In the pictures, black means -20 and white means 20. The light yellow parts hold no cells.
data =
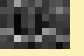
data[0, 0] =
-13
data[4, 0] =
-1
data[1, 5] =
-13
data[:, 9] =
[-10, -6, -10, -11, -13, -4, -13]
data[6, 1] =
-10
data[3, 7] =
-12
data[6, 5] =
-13
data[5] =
[-8, -11, 11, -1, -6, 5, -11, -10, -2, -4]
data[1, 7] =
-6
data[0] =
[-13, -8, 5, -6, -9, -4, -11, -8, -7, -10]
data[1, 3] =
-11
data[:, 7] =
[-8, -6, -12, -12, 0, -10, -12]
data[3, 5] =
-17
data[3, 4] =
-8
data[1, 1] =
-8
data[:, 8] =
[-7, 0, -9, -11, -11, -2, -18]
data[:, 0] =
[-13, -8, -12, -13, -1, -8, -10]
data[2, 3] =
-11
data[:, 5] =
[-4, -13, -17, -17, -17, 5, -13]
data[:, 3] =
[-6, -11, -11, -11, -16, -1, -13]

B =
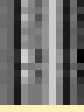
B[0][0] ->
-3
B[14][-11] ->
-4
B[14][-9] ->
2
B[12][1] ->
-4
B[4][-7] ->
0
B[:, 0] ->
[-3, -2, -3, -3, -2, -2, -2, -3, -3, -2, -3, -3, -2, -2, -2]
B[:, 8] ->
[2, 1, 2, 1, 0, 1, 0, 3, 4, 0, 3, 1, 0, 0, 0]
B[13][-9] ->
2
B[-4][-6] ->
2
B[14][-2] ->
-4
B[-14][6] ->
3
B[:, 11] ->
[-15, -10, -16, -12, -9, -11, -10, -19, -20, -9, -17, -13, -10, -10, -9]
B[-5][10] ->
-1
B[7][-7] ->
-9
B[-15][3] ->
7
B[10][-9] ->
11
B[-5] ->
[-3, -4, -14, 11, 2, -8, 2, 12, 3, -14, -1, -17]
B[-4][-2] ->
-3
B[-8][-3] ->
-14
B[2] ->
[-3, -4, -15, 9, 2, -7, 2, 12, 2, -15, -2, -16]
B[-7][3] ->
13
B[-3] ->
[-2, -4, -16, 2, -1, -1, 3, 12, 0, -16, -4, -10]
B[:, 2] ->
[-15, -16, -15, -16, -16, -16, -16, -13, -13, -16, -14, -15, -16, -16, -16]
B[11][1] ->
-4
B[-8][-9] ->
12
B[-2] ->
[-2, -4, -16, 2, -1, -1, 3, 12, 0, -16, -4, -10]

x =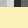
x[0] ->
9
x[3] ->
-4
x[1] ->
14

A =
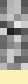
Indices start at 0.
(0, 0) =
-5
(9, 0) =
9
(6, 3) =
-6
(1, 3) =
-4
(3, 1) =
-1
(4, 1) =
-15
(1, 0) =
-2
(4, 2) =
-11
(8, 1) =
12
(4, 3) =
-6
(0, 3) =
-7

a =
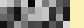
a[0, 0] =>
13
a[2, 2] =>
-16
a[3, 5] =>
-8
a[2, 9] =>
-16
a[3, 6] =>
-15
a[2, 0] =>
-4
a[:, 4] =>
[-19, 1, 9, -9]
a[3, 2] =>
5
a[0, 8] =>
-6
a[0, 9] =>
-9
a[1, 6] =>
11
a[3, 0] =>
-17
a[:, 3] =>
[11, 4, 1, -2]
